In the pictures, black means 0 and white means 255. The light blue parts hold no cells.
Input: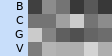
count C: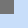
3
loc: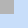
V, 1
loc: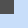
G, 3
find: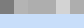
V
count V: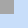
0
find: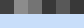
B

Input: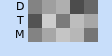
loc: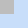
T, 3
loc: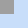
D, 1

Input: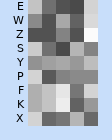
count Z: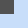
3
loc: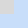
W, 4
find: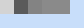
P
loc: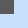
P, 1
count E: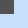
1
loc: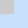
S, 0

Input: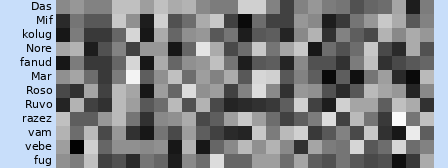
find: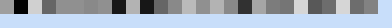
vebe
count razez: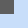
4
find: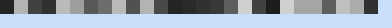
Ruvo
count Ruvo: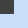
2

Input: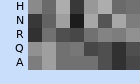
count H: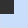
0
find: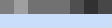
A
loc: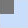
Q, 3
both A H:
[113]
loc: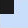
N, 3
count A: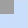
1

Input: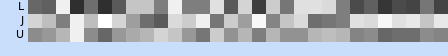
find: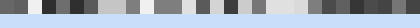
L
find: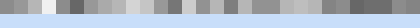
U
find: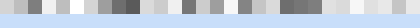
J
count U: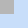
6
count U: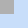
0
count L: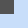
0

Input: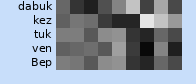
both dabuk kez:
[195]
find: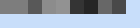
tuk

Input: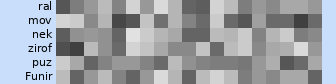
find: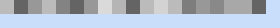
Funir
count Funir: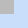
4
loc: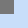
puz, 13
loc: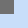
mov, 7
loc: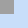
mov, 14
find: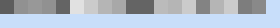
nek
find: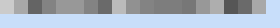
puz

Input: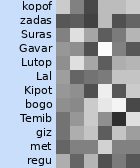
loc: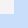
bogo, 4
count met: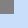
4
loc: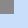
bogo, 1
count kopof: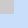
2
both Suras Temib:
[223]

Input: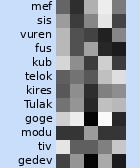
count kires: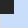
0
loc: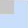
tiv, 4
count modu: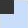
4
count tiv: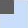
2
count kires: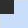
1
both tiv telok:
[95]

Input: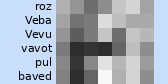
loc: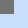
Veba, 1
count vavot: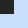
0
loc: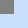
baved, 0
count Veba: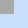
2

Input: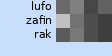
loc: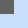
lufo, 3
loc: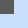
rak, 0
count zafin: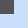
0
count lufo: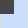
1
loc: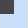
lufo, 2
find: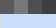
rak

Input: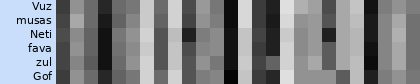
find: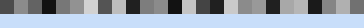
Neti
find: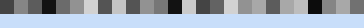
zul
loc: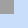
Vuz, 18
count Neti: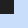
3

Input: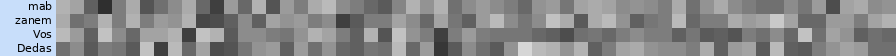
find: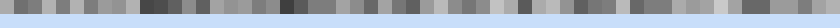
zanem
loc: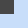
zanem, 10
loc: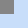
mab, 24
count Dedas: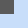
6
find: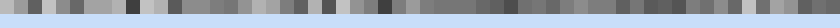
Vos

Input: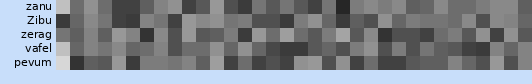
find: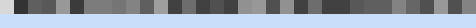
pevum
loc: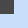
vafel, 15
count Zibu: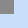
4
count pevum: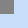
3
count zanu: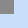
5

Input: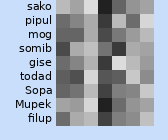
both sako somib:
[163]
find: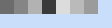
gise
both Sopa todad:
[200]
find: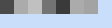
somib
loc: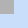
gise, 2

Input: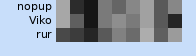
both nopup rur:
[89]
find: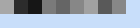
nopup

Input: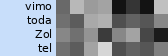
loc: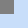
tel, 7
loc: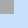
toda, 2

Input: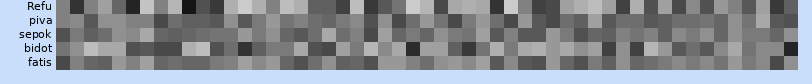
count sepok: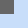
8
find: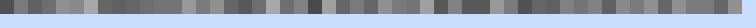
sepok
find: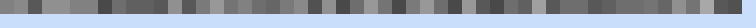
piva

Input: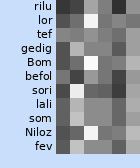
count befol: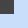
2
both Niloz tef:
[126]
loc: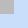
Niloz, 5
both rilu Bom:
[126]

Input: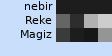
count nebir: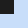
4
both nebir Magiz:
[29]
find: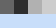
Reke

